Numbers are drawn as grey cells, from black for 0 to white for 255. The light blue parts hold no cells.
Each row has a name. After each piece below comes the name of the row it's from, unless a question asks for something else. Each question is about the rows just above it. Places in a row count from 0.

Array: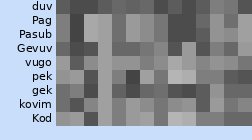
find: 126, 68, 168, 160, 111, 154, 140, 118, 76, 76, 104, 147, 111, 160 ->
Pag
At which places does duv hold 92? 0 3 8 10
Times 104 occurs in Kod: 2

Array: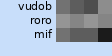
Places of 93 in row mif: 1 2
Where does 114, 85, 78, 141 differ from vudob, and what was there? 1, 93
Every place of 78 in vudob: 2
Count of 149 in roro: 2

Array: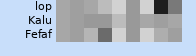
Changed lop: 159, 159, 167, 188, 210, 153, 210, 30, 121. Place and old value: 0, 167
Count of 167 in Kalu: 3
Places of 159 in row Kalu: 1 7
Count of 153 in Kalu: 3
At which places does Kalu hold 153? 2 3 5

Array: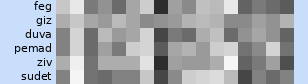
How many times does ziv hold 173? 5
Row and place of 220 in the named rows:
sudet, 11
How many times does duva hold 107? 3
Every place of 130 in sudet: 0 4 5 14 16

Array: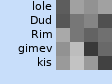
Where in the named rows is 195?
kis, 1
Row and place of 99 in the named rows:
Rim, 2
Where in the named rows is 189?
gimev, 1
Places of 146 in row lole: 2
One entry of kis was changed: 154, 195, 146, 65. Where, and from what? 2, 154

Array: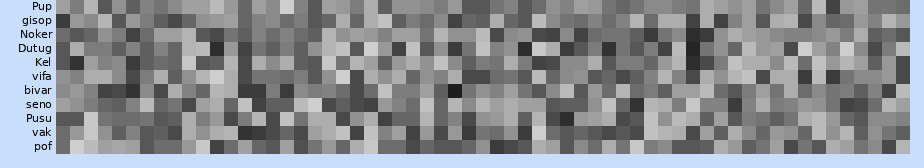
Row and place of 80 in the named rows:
pof, 17
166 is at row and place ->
pof, 4
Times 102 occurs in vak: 4

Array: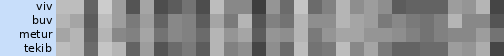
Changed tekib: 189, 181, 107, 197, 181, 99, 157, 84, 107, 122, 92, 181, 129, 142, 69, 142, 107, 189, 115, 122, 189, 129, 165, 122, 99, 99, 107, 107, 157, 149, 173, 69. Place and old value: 21, 136
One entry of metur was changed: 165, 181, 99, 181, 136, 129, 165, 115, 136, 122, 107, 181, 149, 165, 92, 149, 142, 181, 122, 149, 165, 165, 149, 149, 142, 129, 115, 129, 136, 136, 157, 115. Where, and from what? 9, 129
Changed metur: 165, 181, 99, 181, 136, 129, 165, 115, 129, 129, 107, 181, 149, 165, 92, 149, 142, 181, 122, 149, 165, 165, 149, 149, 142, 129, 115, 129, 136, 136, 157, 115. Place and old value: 8, 136
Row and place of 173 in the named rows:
tekib, 30
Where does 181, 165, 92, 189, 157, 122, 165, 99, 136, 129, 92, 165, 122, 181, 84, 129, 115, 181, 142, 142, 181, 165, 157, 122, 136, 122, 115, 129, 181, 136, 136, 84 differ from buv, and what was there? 6, 157
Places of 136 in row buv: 8 24 29 30

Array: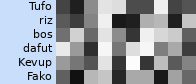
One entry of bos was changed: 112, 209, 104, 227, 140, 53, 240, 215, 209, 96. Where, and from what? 8, 203
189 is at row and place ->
Kevup, 7
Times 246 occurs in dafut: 2

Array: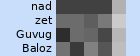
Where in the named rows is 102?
Guvug, 2
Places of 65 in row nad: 0 1 2 3
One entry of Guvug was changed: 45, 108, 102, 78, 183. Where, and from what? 3, 71
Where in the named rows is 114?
Baloz, 0

